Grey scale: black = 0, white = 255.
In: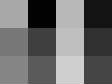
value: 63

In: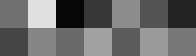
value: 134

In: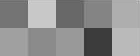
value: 138

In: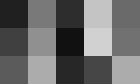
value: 144

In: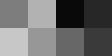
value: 151

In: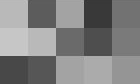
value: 185

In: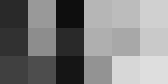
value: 141

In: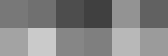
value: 202

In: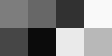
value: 11

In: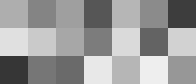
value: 202
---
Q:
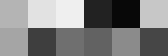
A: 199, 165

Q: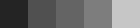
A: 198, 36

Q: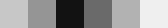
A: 239, 199

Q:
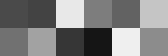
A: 197, 113

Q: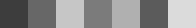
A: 219, 61

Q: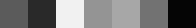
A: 5, 91

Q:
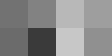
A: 158, 107

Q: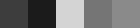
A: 138, 61
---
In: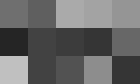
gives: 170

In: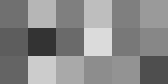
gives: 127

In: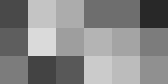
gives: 172

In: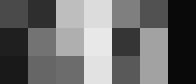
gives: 190

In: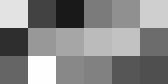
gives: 25

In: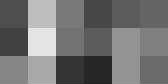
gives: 121

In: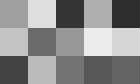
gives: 52

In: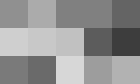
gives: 128

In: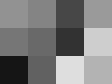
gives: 71
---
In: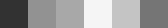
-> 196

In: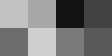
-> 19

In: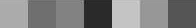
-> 151

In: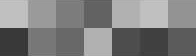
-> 191

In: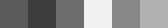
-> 135

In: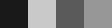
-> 90
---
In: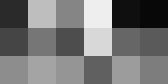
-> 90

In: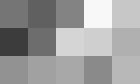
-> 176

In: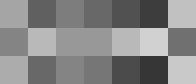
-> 112

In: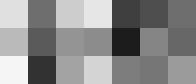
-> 103

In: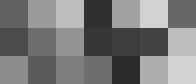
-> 189

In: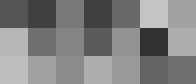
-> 174
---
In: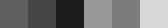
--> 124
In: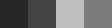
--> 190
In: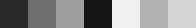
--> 178
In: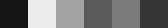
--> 123
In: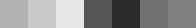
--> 114
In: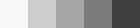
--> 124
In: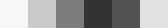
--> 82
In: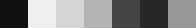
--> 39
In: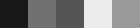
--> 236
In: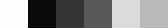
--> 219
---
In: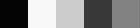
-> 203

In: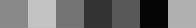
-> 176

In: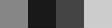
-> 134

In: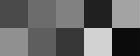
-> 163

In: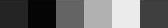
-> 177

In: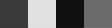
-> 107

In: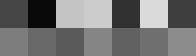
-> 204
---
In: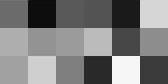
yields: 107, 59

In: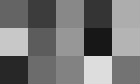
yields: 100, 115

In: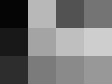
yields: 5, 152

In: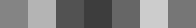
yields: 132, 118

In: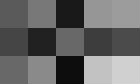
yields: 90, 208

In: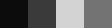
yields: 12, 115

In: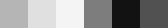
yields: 181, 81

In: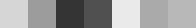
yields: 214, 184

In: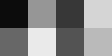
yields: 12, 186
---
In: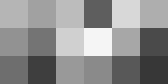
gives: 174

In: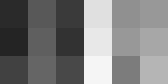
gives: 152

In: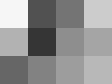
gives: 204

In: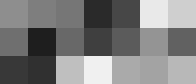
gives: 207

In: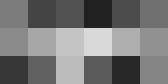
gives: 111

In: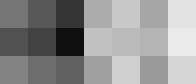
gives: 227

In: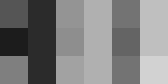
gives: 191
